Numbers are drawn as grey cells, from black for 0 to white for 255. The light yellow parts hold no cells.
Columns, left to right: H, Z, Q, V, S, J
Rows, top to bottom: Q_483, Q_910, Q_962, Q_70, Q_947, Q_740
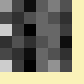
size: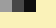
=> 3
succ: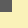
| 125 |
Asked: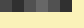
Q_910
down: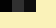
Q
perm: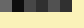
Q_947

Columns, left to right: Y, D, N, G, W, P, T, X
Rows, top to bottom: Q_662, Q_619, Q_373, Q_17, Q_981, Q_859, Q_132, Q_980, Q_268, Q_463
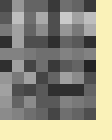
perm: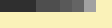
Q_17
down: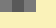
T
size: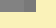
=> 3

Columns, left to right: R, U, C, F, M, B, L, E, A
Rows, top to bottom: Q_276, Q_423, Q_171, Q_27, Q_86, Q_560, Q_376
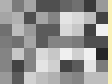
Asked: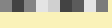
Q_560
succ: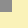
| 132 |
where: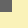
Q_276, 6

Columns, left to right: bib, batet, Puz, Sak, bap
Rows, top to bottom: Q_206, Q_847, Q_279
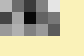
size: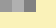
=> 3
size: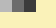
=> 3
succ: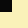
| 99 |

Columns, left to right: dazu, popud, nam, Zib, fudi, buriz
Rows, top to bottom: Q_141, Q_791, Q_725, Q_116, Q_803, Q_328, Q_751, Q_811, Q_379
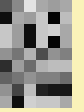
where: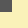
Q_141, 1
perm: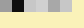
Q_725
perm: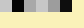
Q_116

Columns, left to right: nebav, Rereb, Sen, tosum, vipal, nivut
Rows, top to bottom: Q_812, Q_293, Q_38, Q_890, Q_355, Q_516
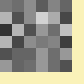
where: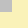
Q_38, 6
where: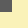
Q_812, 4
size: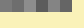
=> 6
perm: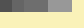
Q_516
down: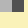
nebav
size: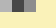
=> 3

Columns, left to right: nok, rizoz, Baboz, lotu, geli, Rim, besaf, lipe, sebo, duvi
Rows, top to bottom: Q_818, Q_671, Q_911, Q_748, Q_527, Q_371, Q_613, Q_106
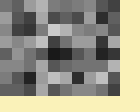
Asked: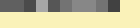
Q_106
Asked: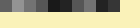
Q_527
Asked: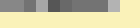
Q_371
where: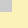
Q_911, 5
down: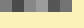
besaf
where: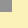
Q_527, 2
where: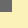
Q_371, 6

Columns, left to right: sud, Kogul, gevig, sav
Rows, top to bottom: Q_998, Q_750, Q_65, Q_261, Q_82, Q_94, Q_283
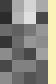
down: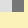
gevig
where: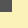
Q_283, 3
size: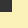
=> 1
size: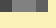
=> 4
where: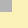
Q_750, 2
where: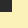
Q_750, 1

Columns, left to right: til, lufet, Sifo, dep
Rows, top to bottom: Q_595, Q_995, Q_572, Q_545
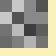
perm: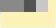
Q_995
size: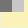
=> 2
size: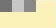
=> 3
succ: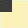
| 93 |
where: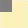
Q_545, 2
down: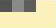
dep

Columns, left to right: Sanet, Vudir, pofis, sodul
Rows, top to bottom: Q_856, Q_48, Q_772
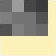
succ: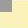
| 71 |
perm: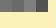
Q_772
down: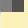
Sanet
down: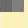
Sanet

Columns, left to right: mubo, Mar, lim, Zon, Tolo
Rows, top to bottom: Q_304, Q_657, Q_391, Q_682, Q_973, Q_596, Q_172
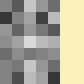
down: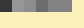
mubo
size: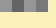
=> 4
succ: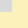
| 186 |
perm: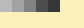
Q_172

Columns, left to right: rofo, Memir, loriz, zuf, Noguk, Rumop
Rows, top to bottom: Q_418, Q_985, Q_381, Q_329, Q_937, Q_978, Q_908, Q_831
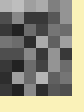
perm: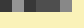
Q_937
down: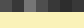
rofo
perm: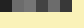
Q_381
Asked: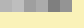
Q_418
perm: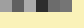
Q_329

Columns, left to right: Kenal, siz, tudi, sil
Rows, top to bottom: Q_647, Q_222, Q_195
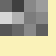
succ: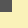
| 103 |
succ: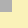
| 124 |
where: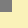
Q_222, 3
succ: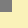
| 136 |

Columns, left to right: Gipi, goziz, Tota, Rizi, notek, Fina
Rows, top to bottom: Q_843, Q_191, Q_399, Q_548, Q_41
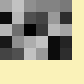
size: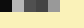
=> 5
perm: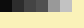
Q_41
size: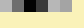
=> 6
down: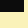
notek
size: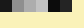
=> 6

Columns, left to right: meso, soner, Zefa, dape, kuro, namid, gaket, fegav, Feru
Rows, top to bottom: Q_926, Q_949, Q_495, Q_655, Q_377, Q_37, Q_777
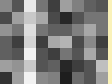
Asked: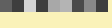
Q_655
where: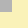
Q_655, 6
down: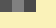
gaket
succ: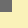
| 84 |
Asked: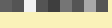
Q_377

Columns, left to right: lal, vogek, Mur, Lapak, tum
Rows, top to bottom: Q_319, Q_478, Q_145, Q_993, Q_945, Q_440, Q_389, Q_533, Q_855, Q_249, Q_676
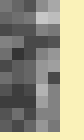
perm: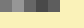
Q_676
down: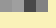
tum
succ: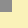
| 168 |
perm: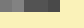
Q_145
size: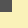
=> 1
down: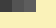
lal

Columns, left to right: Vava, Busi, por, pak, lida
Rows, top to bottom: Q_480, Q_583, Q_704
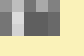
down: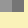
Vava
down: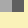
pak
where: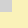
Q_704, 2
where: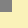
Q_480, 5

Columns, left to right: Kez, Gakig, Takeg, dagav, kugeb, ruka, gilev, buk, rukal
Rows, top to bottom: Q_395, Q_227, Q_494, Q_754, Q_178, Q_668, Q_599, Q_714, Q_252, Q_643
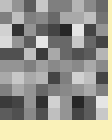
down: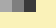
Kez
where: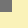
Q_227, 9
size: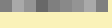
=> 9
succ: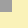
| 137 |
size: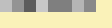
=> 8
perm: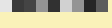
Q_252

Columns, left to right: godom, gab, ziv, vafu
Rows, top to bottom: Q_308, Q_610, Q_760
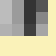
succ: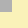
| 165 |
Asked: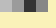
Q_610
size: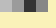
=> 4

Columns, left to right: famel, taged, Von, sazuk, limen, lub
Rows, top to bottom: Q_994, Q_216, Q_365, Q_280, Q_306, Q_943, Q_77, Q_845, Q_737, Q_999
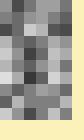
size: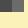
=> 2
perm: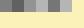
Q_943
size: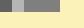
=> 5
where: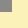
Q_845, 1
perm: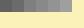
Q_845
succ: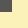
| 75 |

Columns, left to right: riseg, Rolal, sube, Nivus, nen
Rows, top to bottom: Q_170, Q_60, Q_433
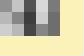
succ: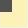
| 216 |
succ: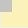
| 82 |
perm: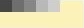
Q_433
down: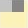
Rolal
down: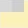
Nivus

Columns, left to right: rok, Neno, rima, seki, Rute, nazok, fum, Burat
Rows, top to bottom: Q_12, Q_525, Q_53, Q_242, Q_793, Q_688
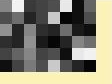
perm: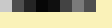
Q_688
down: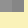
rima
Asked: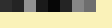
Q_242
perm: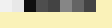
Q_793
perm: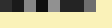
Q_53

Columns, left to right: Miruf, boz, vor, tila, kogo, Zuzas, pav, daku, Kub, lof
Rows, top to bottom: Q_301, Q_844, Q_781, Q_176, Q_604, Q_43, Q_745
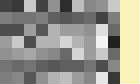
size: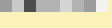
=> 9
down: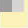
Zuzas
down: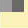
boz
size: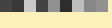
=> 9
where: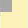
Q_604, 3
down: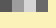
Zuzas

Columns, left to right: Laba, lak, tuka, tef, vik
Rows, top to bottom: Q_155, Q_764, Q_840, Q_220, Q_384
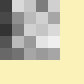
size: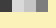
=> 4
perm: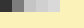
Q_840
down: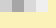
vik

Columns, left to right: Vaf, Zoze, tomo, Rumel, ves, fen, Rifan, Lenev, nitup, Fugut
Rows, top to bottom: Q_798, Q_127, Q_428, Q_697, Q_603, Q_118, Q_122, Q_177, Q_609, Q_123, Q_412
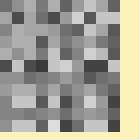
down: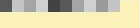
Lenev
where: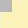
Q_603, 9

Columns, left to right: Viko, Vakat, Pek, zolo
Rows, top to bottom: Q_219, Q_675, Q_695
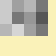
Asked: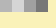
Q_695
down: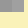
Pek
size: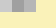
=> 3
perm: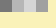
Q_695
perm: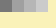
Q_219

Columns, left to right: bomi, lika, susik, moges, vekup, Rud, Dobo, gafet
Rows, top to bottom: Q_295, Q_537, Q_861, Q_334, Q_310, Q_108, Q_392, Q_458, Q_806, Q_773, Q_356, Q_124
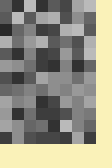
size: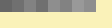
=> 8
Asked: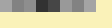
Q_806
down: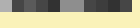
vekup
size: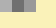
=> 3
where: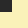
Q_861, 1
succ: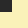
| 102 |

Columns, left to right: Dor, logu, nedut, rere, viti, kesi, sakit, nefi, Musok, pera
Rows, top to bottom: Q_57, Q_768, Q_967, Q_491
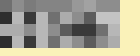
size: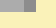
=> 3
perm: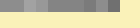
Q_57
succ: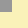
| 162 |
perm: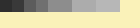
Q_491
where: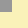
Q_57, 7
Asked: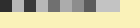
Q_768

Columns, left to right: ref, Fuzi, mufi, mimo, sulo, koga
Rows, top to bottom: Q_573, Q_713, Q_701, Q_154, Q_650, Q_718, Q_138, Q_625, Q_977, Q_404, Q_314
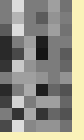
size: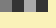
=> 4
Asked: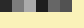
Q_625
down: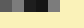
mimo
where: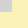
Q_977, 2
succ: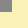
| 147 |

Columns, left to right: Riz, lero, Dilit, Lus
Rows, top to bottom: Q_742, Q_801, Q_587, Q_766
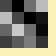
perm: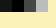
Q_801
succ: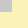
| 111 |

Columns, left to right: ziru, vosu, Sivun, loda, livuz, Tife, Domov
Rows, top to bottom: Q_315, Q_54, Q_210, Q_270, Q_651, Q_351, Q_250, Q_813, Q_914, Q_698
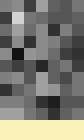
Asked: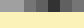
Q_698
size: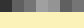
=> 7
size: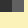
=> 2
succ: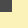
| 117 |
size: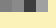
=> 4
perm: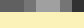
Q_698
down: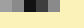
vosu

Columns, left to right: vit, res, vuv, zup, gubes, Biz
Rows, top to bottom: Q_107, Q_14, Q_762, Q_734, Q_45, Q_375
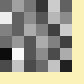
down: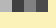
gubes
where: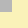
Q_14, 5
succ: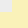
| 97 |

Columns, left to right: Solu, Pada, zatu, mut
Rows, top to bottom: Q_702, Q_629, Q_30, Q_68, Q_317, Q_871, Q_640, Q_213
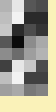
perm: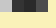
Q_30
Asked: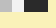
Q_629

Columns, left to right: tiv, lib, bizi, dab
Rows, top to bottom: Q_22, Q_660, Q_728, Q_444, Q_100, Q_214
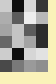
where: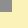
Q_214, 4
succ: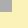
| 92 |
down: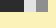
dab
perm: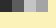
Q_728
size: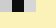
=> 3

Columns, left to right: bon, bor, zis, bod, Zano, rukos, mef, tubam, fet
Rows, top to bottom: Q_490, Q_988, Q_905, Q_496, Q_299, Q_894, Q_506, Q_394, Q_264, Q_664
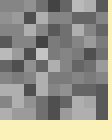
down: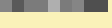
Zano
